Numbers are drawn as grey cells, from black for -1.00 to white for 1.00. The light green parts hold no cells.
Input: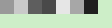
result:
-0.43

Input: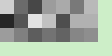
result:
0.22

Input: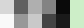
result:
0.03

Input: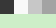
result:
0.28

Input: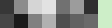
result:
0.77

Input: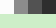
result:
-0.64

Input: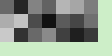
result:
-0.23
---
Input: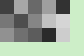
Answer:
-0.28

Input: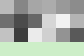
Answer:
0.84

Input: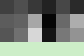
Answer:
0.69

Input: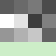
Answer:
0.56

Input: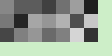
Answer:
0.18

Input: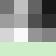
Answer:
0.17

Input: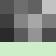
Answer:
0.16

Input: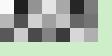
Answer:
-0.42
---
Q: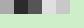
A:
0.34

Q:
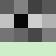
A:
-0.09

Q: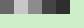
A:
-0.19

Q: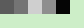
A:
-0.29

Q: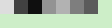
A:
0.73

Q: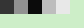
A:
-0.59

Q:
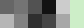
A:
0.43

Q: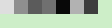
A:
0.74
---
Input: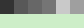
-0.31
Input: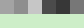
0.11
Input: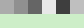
0.13
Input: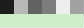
0.44
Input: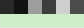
-0.86
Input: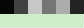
-0.49
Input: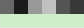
-0.79
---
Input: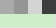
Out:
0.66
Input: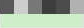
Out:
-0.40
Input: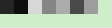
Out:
-0.43
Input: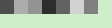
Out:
0.65
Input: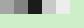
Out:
0.58
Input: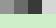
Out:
-0.55
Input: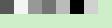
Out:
-1.00
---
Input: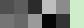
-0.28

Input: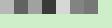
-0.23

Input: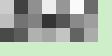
-0.49

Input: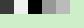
0.88

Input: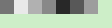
0.83

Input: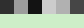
0.22

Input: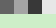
0.29

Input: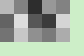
0.02
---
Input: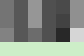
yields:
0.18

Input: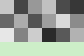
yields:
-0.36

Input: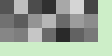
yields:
0.16

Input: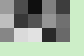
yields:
-0.35

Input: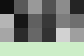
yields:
-0.25

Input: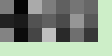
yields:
-0.36

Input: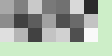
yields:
-0.27

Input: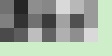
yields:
-0.11

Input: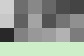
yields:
0.29

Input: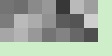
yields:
0.35
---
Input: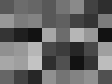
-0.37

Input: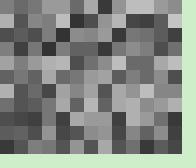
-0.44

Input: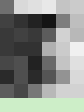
0.65

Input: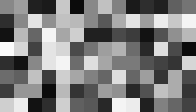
-0.48

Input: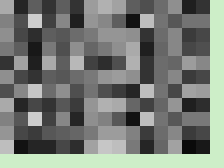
-0.81

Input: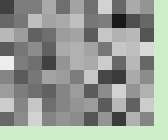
0.04

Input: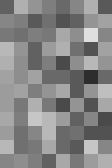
0.38

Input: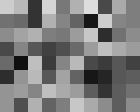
0.10
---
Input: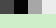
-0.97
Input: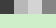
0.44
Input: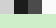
-0.78
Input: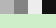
0.03
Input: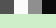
0.97
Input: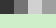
-0.09
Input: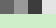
0.20
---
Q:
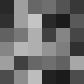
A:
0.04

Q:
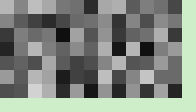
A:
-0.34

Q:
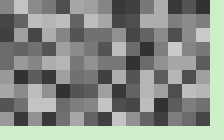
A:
0.31

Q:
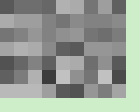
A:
-0.36

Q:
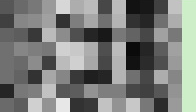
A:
-0.12
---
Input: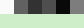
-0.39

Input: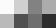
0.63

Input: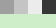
0.54

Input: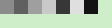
-0.57

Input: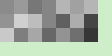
0.42

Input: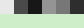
0.16

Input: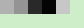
-0.68

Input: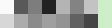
0.41

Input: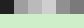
0.62

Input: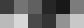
-0.70
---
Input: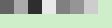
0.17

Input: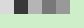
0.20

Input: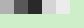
0.40

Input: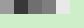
-0.01

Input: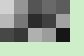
-0.18

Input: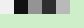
0.16

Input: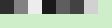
-0.26

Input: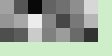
0.00

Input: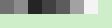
-0.12
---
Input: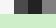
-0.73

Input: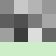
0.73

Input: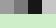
-0.83

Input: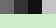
-0.87

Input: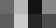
-0.71

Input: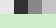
0.07

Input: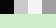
0.92

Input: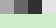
-0.62

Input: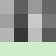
0.48

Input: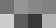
-0.56
